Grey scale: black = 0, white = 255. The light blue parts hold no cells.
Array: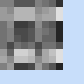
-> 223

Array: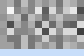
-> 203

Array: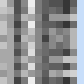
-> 209

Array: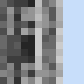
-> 163

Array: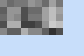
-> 190

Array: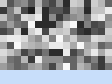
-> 182

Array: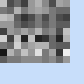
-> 239
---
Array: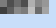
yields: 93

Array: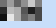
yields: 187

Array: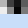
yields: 136

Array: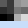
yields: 57

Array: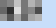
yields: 48

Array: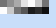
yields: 200
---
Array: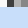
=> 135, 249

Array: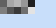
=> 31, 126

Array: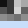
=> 168, 141

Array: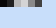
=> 65, 7

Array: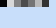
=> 50, 4

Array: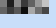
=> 195, 98

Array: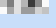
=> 250, 250
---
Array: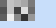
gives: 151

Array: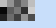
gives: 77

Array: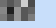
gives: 123

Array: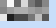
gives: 88

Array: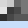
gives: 88

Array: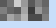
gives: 127
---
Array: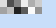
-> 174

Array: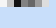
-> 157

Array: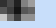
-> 129

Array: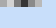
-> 138

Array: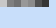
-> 80

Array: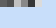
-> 54

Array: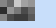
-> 161

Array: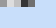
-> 53

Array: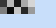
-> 169
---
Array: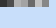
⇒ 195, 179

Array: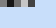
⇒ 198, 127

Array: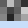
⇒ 203, 189

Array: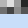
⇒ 224, 182

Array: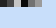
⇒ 197, 155

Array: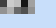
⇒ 204, 192
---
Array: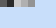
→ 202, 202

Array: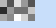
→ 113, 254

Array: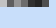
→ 108, 194

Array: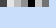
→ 144, 228

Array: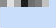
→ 30, 223

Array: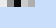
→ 11, 235

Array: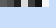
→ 219, 246

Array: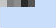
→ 141, 197

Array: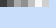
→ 144, 247
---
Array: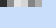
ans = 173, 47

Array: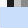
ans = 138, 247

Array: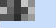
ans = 143, 86

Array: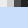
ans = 36, 236

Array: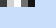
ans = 20, 60

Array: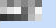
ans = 118, 48
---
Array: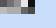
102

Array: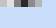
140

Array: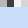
244

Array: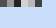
184

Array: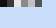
193

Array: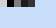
28
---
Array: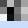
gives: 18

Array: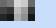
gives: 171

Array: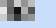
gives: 58

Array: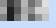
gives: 100

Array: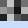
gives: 197

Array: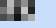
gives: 18
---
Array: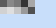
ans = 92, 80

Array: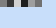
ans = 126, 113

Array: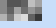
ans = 136, 56

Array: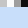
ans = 197, 14

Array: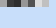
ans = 166, 192

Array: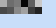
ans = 174, 34

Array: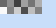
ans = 104, 130

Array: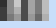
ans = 48, 176

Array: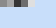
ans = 138, 223

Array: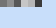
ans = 115, 59
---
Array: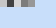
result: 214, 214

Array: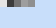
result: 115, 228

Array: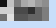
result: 74, 224

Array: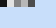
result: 131, 226

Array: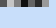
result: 16, 198

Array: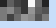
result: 52, 247

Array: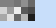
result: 237, 237
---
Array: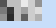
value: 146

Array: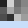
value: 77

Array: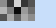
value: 84

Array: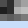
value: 106

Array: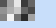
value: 132

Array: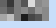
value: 165
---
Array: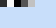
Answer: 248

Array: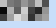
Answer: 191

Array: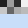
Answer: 199

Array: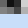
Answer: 130

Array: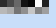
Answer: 143

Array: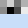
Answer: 138

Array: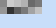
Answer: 94
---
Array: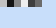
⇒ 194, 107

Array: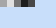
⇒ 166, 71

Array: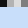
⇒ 16, 126

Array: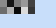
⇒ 138, 53

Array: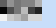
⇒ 94, 214

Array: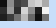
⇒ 15, 114

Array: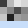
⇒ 60, 148

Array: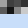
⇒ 161, 202
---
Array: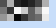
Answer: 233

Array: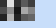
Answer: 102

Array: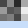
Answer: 196

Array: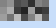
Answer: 88

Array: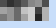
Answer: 178

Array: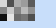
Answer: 79

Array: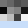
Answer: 243

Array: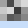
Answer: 133
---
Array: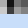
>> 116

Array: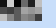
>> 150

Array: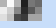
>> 89

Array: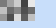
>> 79

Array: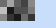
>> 80

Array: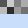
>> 127

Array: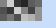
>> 67

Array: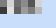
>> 85

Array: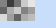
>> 130

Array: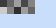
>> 72
